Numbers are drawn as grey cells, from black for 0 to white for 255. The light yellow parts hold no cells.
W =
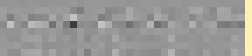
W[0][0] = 148
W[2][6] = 140
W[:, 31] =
[149, 166, 161, 126, 150, 149, 150, 149]
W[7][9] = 153
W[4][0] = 149
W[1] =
[158, 151, 154, 152, 151, 157, 157, 153, 155, 154, 137, 125, 151, 153, 156, 136, 139, 144, 168, 153, 150, 151, 158, 145, 143, 146, 149, 164, 165, 150, 137, 166, 163, 143, 145]
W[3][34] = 122
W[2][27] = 137
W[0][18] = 148
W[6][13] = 151
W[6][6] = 144
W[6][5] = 154
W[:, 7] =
[149, 153, 167, 114, 154, 159, 144, 164]
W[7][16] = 174
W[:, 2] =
[149, 154, 150, 148, 147, 144, 157, 141]
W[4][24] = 156
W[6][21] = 148
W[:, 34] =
[149, 145, 164, 122, 152, 154, 154, 157]
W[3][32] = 121
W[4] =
[149, 148, 147, 155, 145, 152, 149, 154, 150, 140, 142, 157, 144, 146, 158, 151, 155, 144, 146, 146, 155, 151, 157, 153, 156, 154, 152, 145, 151, 150, 158, 150, 150, 149, 152]
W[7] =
[155, 143, 141, 161, 166, 168, 148, 164, 147, 153, 138, 156, 129, 156, 149, 142, 174, 150, 139, 147, 142, 139, 140, 154, 179, 145, 142, 150, 144, 158, 148, 149, 144, 167, 157]
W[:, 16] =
[148, 139, 155, 139, 155, 165, 150, 174]
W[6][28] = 147
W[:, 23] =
[149, 145, 159, 129, 153, 152, 148, 154]
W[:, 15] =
[151, 136, 137, 173, 151, 144, 144, 142]
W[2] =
[155, 127, 150, 157, 131, 136, 140, 167, 146, 163, 194, 155, 152, 156, 127, 137, 155, 156, 168, 157, 152, 135, 168, 159, 141, 147, 151, 137, 153, 145, 142, 161, 163, 157, 164]
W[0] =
[148, 150, 149, 147, 151, 149, 147, 149, 149, 149, 151, 147, 151, 151, 151, 151, 148, 150, 148, 149, 152, 151, 150, 149, 150, 152, 148, 149, 150, 150, 150, 149, 148, 148, 149]
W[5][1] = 145
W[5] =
[153, 145, 144, 157, 160, 162, 148, 159, 148, 152, 142, 154, 137, 154, 149, 144, 165, 150, 142, 147, 144, 143, 144, 152, 168, 147, 145, 150, 145, 155, 149, 149, 146, 161, 154]

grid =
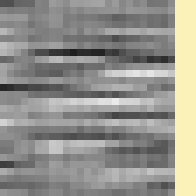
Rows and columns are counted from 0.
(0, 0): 81
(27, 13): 128
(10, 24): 198
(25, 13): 156
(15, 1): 163
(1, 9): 131
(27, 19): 119
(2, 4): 129
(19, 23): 128
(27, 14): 124
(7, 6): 75
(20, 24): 110
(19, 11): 85
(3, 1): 133
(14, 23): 167
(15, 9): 171
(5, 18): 100
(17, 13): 160
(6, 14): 121
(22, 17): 116
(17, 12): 172
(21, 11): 167
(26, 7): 128
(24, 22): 182
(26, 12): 143
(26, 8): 124
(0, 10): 158
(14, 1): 134
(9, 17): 127
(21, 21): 83
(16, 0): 154
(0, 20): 139
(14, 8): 192
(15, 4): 161
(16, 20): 88
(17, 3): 176
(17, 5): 158
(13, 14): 82
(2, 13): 120
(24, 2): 142

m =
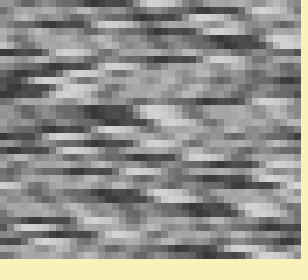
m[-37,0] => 148
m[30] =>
[118, 146, 167, 167, 162, 167, 175, 165, 146, 144, 165, 185, 176, 149, 135, 145, 152, 134, 106, 102, 123, 141, 134, 115, 106, 106, 97, 73, 57, 61, 76, 77, 70, 83, 127, 179, 207, 209, 203, 195, 175, 140, 114]
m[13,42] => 78
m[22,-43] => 142
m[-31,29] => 107
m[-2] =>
[167, 162, 167, 176, 167, 147, 143, 164, 185, 177, 149, 135, 144, 152, 135, 106, 101, 122, 141, 135, 116, 106, 106, 98, 75, 57, 62, 76, 77, 70, 82, 125, 177, 206, 210, 203, 196, 176, 141, 114, 117, 145, 165]
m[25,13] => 184
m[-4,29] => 173
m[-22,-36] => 126
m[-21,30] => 167
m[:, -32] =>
[93, 180, 105, 73, 132, 144, 164, 198, 138, 70, 210, 122, 205, 197, 170, 88, 99, 107, 71, 186, 95, 204, 117, 143, 58, 155, 173, 107, 107, 174, 185, 166, 147, 73, 120, 135, 166]
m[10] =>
[102, 82, 60, 58, 71, 79, 72, 76, 111, 164, 202, 210, 205, 199, 183, 151, 119, 113, 136, 162, 168, 162, 164, 174, 171, 152, 142, 157, 181, 183, 158, 137, 140, 152, 142, 114, 99, 114, 138, 140, 121, 107, 106]
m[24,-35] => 102
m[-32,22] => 104
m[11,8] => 199
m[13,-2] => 101
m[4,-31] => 104
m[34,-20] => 180
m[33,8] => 57
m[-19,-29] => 194
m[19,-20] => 141
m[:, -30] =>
[56, 160, 142, 156, 102, 172, 144, 153, 100, 124, 199, 132, 186, 147, 173, 57, 56, 102, 149, 123, 56, 179, 138, 173, 78, 184, 154, 71, 103, 135, 149, 210, 166, 101, 134, 152, 177]
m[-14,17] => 136
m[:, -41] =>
[127, 161, 172, 109, 145, 111, 138, 72, 150, 116, 60, 73, 57, 73, 150, 121, 135, 141, 109, 79, 131, 60, 182, 111, 115, 134, 186, 152, 140, 166, 167, 102, 182, 125, 74, 167, 146]
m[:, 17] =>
[70, 145, 106, 199, 113, 135, 147, 162, 118, 204, 113, 164, 133, 164, 151, 72, 70, 73, 200, 169, 71, 141, 100, 136, 165, 152, 185, 77, 71, 103, 134, 150, 164, 207, 165, 122, 152]
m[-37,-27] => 75
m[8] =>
[174, 168, 150, 143, 161, 184, 180, 154, 136, 142, 152, 138, 110, 100, 118, 140, 137, 118, 106, 107, 100, 78, 58, 59, 74, 78, 71, 78, 118, 171, 205, 210, 204, 197, 180, 146, 116, 114, 141, 164, 168, 161, 166]
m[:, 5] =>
[127, 164, 143, 86, 186, 168, 147, 74, 184, 99, 79, 198, 73, 78, 161, 133, 121, 114, 89, 104, 125, 71, 136, 168, 120, 163, 112, 103, 116, 175, 167, 58, 203, 104, 200, 147, 162]
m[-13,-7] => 181
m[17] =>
[158, 137, 141, 152, 141, 114, 99, 114, 138, 140, 121, 107, 106, 102, 82, 61, 58, 73, 79, 71, 75, 110, 164, 201, 210, 205, 198, 184, 152, 119, 113, 136, 162, 168, 162, 165, 174, 171, 152, 141, 157, 181, 182]
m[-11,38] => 74
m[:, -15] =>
[123, 61, 209, 173, 131, 105, 106, 159, 118, 176, 181, 151, 185, 154, 70, 129, 116, 152, 173, 138, 121, 180, 210, 106, 169, 83, 124, 112, 155, 64, 57, 142, 105, 173, 152, 77, 73]
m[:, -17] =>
[132, 104, 140, 163, 70, 112, 134, 181, 71, 161, 142, 137, 155, 184, 106, 125, 142, 198, 163, 184, 136, 162, 169, 111, 136, 106, 136, 171, 199, 70, 97, 171, 152, 164, 138, 62, 106]
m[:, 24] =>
[193, 107, 70, 169, 77, 142, 124, 141, 74, 165, 171, 184, 154, 142, 113, 189, 195, 210, 169, 153, 194, 149, 77, 142, 118, 122, 99, 202, 210, 107, 106, 165, 136, 158, 183, 75, 115]

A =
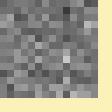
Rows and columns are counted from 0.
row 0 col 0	98
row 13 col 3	112
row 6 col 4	112
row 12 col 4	128
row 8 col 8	124
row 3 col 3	114
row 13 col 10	180
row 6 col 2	111
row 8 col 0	117
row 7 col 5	100
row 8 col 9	201
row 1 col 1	113
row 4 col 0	105
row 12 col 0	127
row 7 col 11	142
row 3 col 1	143
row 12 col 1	83
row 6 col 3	141
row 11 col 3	127
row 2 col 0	136
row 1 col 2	103
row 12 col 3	155
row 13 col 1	98
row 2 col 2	82
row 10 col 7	110
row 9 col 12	142
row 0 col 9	110
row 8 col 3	146
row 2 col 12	121
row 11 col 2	131
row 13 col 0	127
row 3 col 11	98
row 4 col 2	137
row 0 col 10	134
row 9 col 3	98
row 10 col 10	87
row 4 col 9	106
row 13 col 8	170
